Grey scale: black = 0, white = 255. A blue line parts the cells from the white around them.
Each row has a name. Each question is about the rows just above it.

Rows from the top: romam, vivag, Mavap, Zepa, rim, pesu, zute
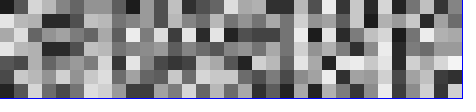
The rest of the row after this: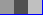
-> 48,80,101,221,169,177,48,48,184,80,236,54,200,42,214,35,116,192,54,132
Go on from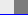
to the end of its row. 221,61,228,42,228,35,80,67,67,116,236,28,228,42,124,192,214,28,116,236,177,169
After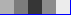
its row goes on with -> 61,140,208,54,208
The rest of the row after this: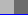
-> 169,48,93,35,169,35,177,124,54,140,236,61,140,208,54,208
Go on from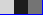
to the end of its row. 236,177,169
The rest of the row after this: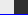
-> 162,154,208,73,162,192,61,48

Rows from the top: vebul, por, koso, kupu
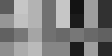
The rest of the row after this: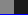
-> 158,41
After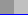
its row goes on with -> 179,113,198,27,158,49
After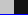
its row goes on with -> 158,49
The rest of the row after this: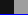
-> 49
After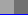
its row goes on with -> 105,119,105,97
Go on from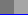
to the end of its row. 113,105,119,105,97
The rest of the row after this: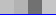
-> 27,158,49

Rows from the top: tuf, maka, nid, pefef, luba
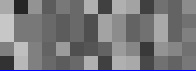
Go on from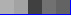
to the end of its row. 140
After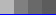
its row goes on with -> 105,176,64,176,169,72,113,99,120
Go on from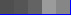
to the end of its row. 57,147,134,113
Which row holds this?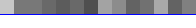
nid
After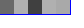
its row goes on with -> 72,113,99,120
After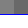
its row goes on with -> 92,105,176,64,176,169,72,113,99,120

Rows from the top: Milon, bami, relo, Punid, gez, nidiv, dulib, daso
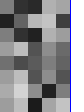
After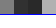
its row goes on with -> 165
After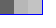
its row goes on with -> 63

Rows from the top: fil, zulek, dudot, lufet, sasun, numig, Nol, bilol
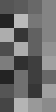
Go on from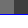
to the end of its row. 104
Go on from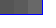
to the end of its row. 132
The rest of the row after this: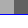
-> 146

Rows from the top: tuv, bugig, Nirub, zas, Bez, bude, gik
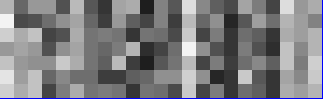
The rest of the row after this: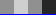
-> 53,201,87,53,164,136,201
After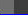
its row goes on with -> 61,95,103,144,144,207,144,38,53,201,87,53,164,136,201
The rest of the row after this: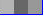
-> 152,81,186,87,53,164,172,30,130,87,221,136,95,74,164,124,68,221,152,172
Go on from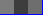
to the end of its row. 136,95,194,124,207

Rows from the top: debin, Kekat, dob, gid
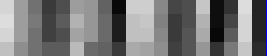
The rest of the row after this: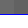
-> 58,170,163,142,64,85,150,51,121,198,44
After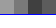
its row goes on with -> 178,150,106,28,192,198,129,58,78,178,14,70,213,36
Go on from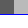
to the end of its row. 106,98,58,170,163,142,64,85,150,51,121,198,44
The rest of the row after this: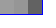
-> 8,206,206,136,70,78,198,14,51,221,36
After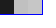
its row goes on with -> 129,58,78,178,14,70,213,36
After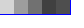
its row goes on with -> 163,150,106,28,192,192,136,58,85,170,8,92,213,36
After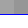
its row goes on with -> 106,28,192,192,136,58,85,170,8,92,213,36

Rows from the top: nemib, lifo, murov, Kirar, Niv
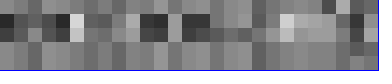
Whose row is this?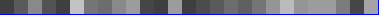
murov
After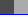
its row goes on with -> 90,103

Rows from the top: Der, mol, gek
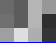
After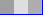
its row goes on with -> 53
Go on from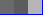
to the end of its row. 151

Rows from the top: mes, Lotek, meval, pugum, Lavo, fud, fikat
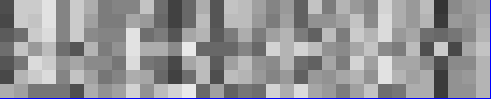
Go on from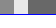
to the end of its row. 104,132,104,211,180,211,188,146,138,166,195,138,124,188,78,203,72,166,195
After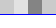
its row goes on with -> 173,124,132,132,195,110,65,104,173,85,195,188,160,132,153,97,195,124,180,153,132,211,173,153,188,53,138,153,160
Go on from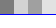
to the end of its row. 166,166,138,78,138,138,180
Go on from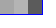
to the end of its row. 124,173,124,160,180,124,97,188,124,203,180,219,153,166,110,104,118,138,180
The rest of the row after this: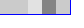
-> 173,124,132,132,195,110,65,104,173,85,195,188,160,132,153,97,195,124,180,153,132,211,173,153,188,53,138,153,160

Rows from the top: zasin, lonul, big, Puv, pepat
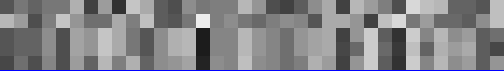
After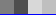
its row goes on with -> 183,99,99,85,191
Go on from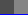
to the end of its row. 78,156,99,183,126,176,99,141,149,163,35,141,133,191,141,133,111,126,176,156,65,149,204,93,50,204,133,183,141,156,93,149
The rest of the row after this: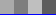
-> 85,119,236,126,141,119,105,126,141,133,85,170,170,149,65,191,216,119,156,105,105,93,141,191
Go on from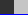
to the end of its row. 170,93,78,141,119,126,126,183,149,78,65,93,141,170,65,183,156,126,78,216,191,183,99,99,85,191
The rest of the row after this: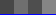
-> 78,156,99,183,126,176,99,141,149,163,35,141,133,191,141,133,111,126,176,156,65,149,204,93,50,204,133,183,141,156,93,149

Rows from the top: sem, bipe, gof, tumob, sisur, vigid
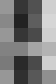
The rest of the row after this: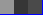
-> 207
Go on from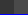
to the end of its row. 207

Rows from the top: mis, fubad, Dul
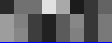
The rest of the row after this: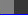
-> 121
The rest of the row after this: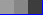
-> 33,91,128,55,121

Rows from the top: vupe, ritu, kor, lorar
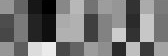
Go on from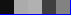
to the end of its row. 150,42,199,115
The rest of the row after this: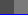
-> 35,15,171,177,63,130,150,42,199,115
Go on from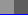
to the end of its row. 220,235,71,100,157,142,42,191,57,163
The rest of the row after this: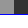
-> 171,122

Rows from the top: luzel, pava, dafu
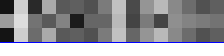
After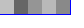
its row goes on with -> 108,81,95
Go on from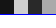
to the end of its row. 89,95,81,123,193,74,149,185,137,108,81,95
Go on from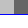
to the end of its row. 149,185,137,108,81,95

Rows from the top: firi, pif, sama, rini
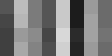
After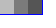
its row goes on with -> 201,28,154,107
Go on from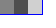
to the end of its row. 36,154,107
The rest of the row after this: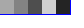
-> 154,107

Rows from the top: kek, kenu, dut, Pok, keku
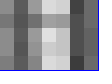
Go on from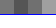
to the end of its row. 154,79,106
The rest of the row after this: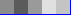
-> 79,98
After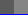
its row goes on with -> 218,210,60,106
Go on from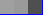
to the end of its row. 106
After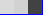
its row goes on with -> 106
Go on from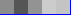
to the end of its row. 79,98
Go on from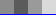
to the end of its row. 210,66,106

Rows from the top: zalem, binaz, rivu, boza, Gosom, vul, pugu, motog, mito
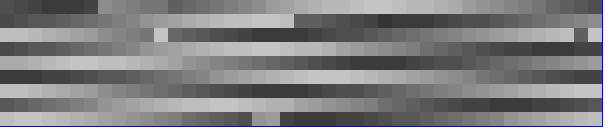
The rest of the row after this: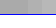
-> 190,196,196,190,190,184,177,170,162,148,141,133,126,118,110,103,95,87,79,73,67,59,59,59,59,67,73,79,79,87,95,103,110,118,126,133,141,148,156
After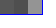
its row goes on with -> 156,67,59,59,59,67,67,73,79,87,87,95,103,110,118,126,133,148,156,162,170,177,184,190
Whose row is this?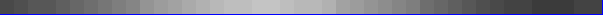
boza
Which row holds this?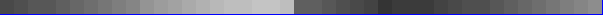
binaz
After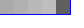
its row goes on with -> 196
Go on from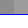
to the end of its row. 162,170,177,184,184,190,196,196,190,184,184,177,170,156,148,141,133,126,118,103,95,87,79

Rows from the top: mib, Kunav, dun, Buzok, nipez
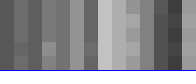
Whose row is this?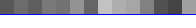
Kunav
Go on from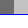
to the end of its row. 174,166,129,81,68,160

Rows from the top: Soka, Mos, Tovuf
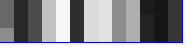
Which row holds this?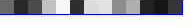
Mos
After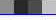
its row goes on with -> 247,46,220,226,140,175,34,22,54

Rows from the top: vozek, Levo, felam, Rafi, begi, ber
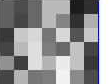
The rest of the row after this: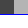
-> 117,125,241,139,76
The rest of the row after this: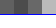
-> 186,28,48

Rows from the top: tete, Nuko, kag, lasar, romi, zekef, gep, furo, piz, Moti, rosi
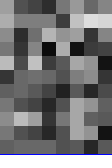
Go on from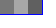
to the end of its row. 89
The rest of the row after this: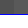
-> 39,89
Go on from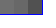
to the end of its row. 126,140,53
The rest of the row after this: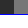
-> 153,104,133

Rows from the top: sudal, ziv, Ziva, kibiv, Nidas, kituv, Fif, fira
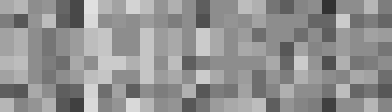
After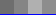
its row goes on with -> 141,117,189,102,117,87
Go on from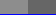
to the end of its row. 203,110,125,102

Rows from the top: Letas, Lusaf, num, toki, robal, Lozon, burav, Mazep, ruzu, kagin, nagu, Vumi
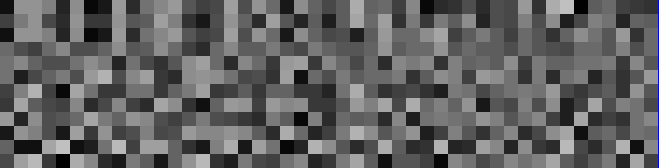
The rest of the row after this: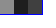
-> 165,78,128,114,72
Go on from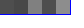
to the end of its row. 30,72,128,114,36,99,93
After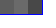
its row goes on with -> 114,106
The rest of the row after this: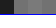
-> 106,147,128,86,114,135,64,30,165,43,64,50,114,135
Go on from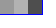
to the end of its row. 135,159,56,43,141,147,141,114,72,78,50,159,16,106,78,122,93,106,106,122,50,93,141,128,64,153,141,114,50,122,43,114,128,36,86,50,86,153
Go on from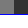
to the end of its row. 93,141,128,64,153,141,114,50,122,43,114,128,36,86,50,86,153

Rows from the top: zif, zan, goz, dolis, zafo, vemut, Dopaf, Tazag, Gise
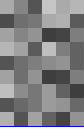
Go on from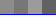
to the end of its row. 62
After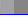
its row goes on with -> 147,62,68,126

